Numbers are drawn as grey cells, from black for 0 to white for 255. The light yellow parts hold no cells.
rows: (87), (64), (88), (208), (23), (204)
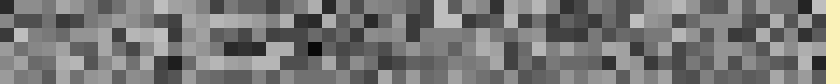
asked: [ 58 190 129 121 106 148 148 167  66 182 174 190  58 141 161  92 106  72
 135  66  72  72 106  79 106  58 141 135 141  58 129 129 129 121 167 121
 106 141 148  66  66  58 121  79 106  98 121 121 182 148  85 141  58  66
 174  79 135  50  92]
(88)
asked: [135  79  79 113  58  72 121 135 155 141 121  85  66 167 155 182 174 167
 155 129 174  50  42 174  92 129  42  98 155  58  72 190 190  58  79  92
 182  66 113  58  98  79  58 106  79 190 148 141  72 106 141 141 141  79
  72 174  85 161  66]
(64)

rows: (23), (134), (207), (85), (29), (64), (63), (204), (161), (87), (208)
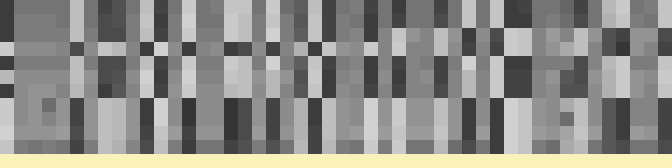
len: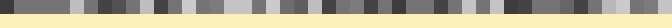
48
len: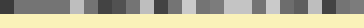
26
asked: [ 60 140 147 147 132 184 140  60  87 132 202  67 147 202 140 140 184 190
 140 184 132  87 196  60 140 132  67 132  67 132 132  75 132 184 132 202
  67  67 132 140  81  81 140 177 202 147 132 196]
(63)
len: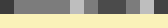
12

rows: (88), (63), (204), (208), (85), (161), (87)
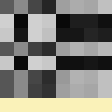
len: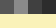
4
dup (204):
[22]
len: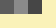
3

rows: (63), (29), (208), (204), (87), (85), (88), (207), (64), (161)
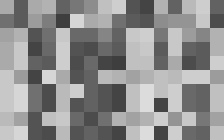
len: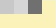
3
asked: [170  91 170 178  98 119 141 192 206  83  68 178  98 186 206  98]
(63)

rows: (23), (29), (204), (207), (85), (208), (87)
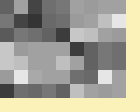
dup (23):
[161]
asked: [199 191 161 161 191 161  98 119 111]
(85)
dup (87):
[161]
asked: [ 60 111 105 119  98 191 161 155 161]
(87)
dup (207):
[161]

